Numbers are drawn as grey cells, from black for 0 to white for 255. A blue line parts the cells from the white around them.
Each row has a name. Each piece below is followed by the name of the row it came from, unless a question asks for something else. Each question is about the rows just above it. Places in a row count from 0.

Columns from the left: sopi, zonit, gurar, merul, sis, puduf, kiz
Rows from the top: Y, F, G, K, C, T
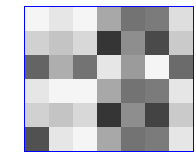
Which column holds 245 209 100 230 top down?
sopi
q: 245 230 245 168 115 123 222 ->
Y

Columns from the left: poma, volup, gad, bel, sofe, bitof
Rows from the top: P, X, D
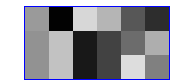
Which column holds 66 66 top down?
bel
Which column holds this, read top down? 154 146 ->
poma
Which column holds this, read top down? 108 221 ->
sofe
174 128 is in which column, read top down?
bitof
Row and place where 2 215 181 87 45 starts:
P, 1

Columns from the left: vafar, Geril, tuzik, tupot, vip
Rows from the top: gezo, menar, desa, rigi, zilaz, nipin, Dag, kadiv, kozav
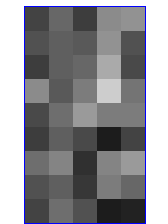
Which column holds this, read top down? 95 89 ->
Geril
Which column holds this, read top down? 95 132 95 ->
Geril
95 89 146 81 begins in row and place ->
menar, 1
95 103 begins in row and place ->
desa, 1
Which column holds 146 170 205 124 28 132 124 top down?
tupot

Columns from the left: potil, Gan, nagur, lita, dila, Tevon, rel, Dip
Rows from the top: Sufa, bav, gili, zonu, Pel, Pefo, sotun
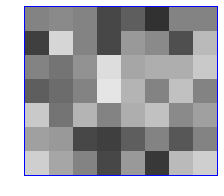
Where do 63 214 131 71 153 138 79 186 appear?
bav
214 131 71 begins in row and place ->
bav, 1
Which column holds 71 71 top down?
lita
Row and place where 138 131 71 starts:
Sufa, 1
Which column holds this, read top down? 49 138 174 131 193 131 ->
Tevon

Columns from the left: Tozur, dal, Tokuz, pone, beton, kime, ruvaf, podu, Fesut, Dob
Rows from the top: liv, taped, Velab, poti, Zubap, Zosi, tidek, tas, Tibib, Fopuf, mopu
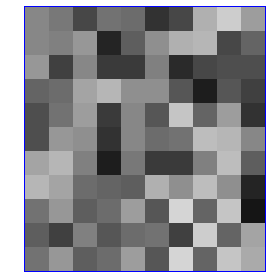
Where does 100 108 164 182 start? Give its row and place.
poti, 0
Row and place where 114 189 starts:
Zosi, 6

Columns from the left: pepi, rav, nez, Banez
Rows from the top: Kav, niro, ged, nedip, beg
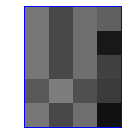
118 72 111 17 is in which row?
beg
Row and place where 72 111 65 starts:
ged, 1
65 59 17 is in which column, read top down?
Banez

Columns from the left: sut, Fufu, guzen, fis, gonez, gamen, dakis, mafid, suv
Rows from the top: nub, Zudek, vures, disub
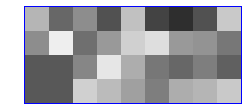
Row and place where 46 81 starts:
nub, 6
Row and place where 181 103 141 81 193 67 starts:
nub, 0
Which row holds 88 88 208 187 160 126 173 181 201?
disub

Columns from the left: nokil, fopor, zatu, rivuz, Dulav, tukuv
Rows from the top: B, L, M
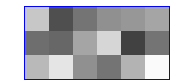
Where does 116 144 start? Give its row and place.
B, 2
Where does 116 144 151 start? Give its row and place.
B, 2

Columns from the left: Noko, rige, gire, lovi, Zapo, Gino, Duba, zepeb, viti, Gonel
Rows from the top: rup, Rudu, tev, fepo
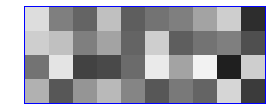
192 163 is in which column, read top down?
lovi
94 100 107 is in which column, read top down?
Zapo
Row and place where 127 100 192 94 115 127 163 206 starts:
rup, 1
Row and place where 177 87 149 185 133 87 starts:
fepo, 0

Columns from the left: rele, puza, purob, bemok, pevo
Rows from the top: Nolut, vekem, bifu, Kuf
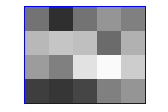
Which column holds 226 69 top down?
purob
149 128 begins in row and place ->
Nolut, 3
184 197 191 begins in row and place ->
vekem, 0
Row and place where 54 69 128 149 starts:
Kuf, 1

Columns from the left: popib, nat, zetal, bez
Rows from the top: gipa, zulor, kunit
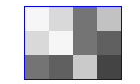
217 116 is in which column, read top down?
popib
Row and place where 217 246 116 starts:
zulor, 0
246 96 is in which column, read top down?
nat
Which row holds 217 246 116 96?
zulor
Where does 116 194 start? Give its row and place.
gipa, 2
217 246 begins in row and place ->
zulor, 0

